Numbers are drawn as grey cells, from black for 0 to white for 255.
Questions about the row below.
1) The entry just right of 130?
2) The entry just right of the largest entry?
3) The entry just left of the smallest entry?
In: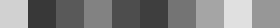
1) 77
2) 151
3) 209

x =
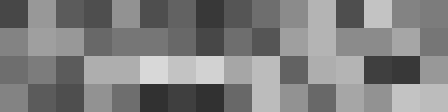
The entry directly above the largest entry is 118
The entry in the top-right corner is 124
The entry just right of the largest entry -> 195
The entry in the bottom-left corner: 131
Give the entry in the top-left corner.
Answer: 71
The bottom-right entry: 188
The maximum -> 216
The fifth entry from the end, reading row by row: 104
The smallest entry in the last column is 118
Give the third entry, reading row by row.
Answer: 91
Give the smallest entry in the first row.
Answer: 56
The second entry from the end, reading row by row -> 195
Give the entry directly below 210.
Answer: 49
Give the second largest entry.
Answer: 210

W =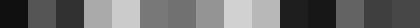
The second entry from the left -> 85
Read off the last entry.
71
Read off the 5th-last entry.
30
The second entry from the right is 63

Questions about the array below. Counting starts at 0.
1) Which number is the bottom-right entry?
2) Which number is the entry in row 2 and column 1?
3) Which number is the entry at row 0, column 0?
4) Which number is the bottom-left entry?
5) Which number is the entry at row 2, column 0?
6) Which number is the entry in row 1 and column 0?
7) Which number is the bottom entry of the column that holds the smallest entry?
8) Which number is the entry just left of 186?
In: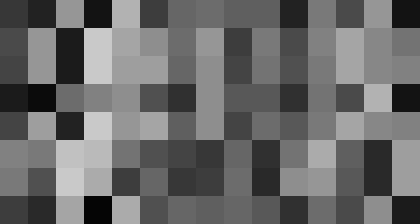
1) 27
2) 150
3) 55
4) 61
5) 68
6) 74
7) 5
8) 193

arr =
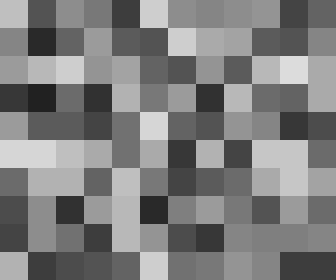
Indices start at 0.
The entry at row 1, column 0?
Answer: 133
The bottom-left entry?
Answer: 178
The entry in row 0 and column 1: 83
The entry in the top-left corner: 191
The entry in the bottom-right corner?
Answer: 61
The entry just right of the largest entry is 170
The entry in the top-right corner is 99
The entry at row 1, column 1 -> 41
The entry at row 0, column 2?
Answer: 141
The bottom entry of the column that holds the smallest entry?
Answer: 61
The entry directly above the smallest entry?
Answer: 184
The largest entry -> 220
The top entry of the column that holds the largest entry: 68
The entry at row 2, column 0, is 155
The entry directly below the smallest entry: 91
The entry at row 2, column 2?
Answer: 206
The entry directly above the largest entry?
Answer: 83
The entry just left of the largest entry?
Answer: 184
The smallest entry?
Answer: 33

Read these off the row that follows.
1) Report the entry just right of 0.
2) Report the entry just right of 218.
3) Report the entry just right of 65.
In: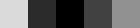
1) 65
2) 43
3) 145

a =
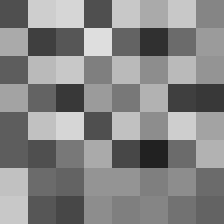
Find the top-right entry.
133
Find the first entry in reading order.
79
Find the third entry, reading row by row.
214
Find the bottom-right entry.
99
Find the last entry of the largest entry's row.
155
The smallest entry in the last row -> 71
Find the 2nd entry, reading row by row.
206
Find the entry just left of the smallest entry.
71
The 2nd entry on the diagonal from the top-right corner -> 107
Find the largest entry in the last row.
200
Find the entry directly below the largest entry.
127
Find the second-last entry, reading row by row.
114
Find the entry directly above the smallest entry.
141
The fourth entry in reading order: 79
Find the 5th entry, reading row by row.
200
